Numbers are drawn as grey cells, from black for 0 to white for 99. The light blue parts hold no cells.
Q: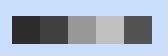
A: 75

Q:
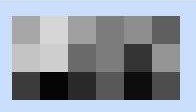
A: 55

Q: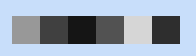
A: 83

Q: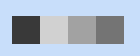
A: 63

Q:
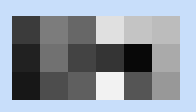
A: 76

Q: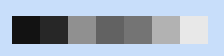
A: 69

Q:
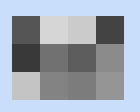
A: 79

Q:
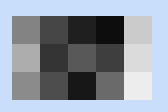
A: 5

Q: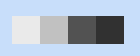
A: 32
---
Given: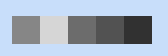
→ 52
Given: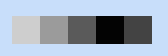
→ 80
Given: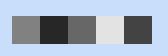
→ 50
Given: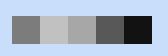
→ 48
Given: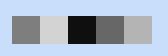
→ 49
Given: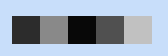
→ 17
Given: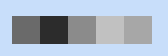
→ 41
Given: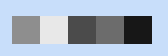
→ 55
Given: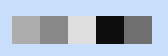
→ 67
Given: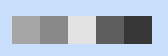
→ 64
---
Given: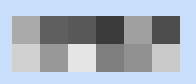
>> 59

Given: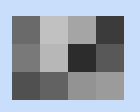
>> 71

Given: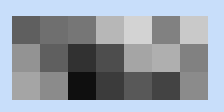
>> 37

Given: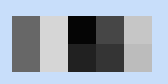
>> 83

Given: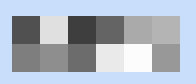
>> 55

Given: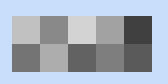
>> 67
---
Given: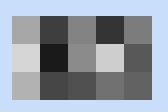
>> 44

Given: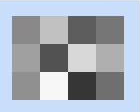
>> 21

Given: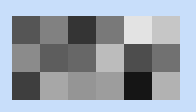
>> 8

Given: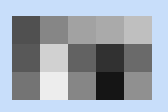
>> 8

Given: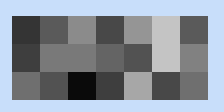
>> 28

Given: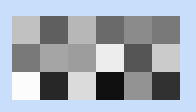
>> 57

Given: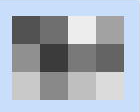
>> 74
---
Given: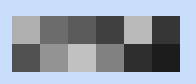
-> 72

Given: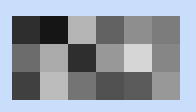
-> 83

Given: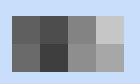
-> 51

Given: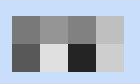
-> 50

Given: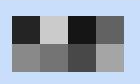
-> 8

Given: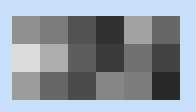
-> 44

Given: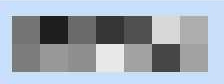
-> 84
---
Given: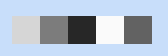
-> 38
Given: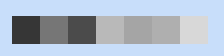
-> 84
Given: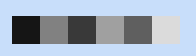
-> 85
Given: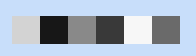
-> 41
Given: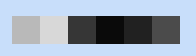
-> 29
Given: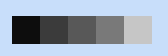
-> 77
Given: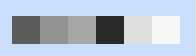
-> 96
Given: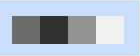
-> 93
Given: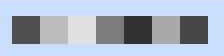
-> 27
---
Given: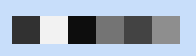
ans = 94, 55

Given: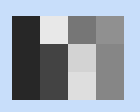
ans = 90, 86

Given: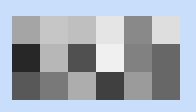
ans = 93, 89

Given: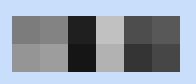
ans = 75, 69

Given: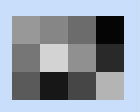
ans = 82, 70

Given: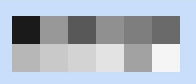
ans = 95, 88
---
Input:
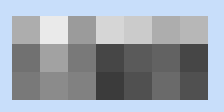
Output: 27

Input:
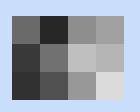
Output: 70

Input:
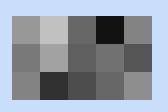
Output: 33

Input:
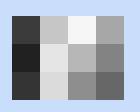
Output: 51

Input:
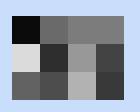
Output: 26

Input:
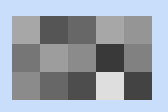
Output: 50
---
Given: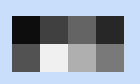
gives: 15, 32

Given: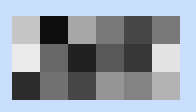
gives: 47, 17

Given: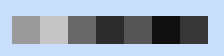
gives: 21, 60

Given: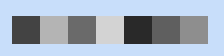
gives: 55, 26

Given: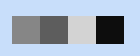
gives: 5, 52

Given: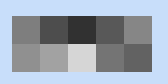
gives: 52, 56

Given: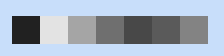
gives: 51, 13
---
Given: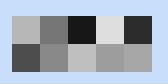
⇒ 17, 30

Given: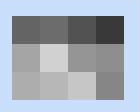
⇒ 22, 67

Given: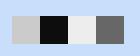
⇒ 40, 79

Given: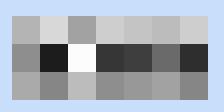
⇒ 80, 66

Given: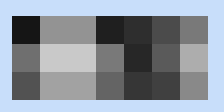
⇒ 47, 32

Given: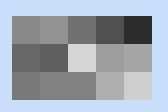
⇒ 17, 47

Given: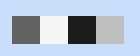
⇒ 74, 38
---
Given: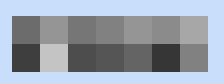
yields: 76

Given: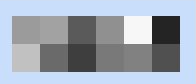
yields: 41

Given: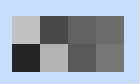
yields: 69

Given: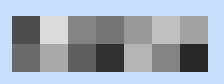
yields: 66

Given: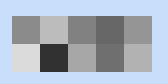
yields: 19

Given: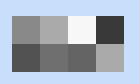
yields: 43
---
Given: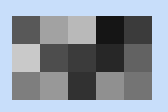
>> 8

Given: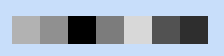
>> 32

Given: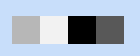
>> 0

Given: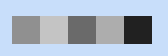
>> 67

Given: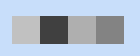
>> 68

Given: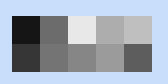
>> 67

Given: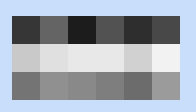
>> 18

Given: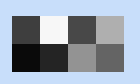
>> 28

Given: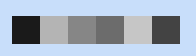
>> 77
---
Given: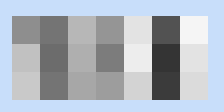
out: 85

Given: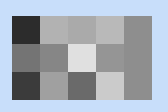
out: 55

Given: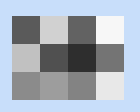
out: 90

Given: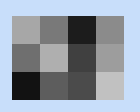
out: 75

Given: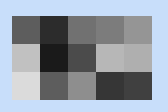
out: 25

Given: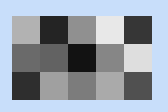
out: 31

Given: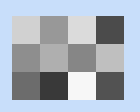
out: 32

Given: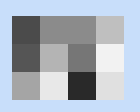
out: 87

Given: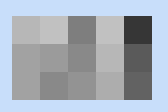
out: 38
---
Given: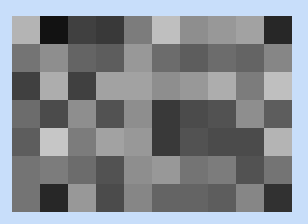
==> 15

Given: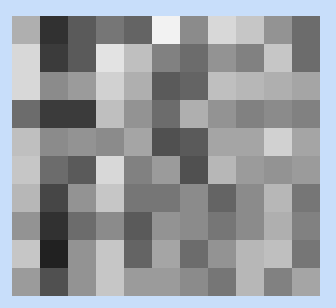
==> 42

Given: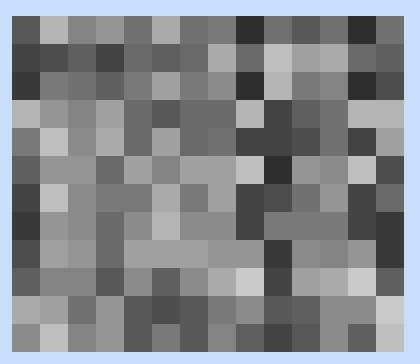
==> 44

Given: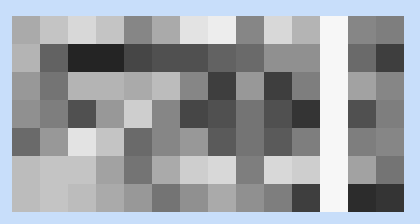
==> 49

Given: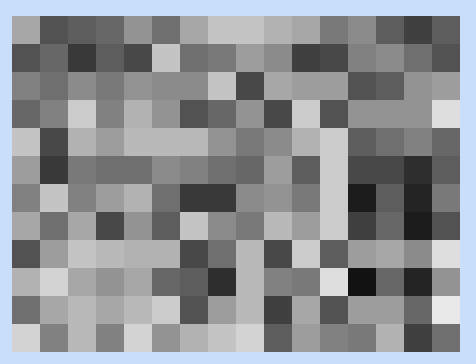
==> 36

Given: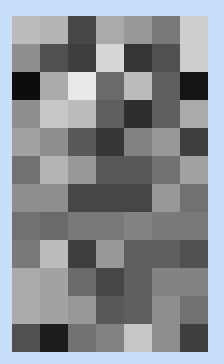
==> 80
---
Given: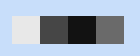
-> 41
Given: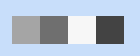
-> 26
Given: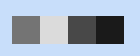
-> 10
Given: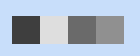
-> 56
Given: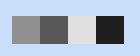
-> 12
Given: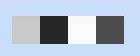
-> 30
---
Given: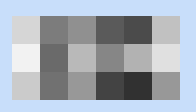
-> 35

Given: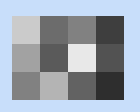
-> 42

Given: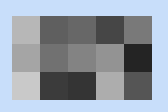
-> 40

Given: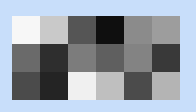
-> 6

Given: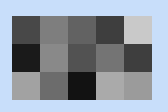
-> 38

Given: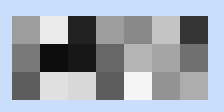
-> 53

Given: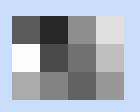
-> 15
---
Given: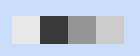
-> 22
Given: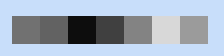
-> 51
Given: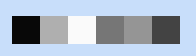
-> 46
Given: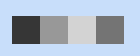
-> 59
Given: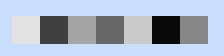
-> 78
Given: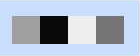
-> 3
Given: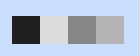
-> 85
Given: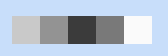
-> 23
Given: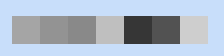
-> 21
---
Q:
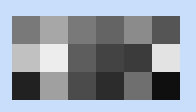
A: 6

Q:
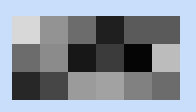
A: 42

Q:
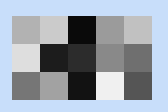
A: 33

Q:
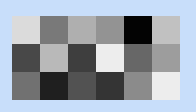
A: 92

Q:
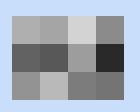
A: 45

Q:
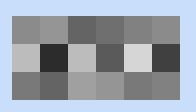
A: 50
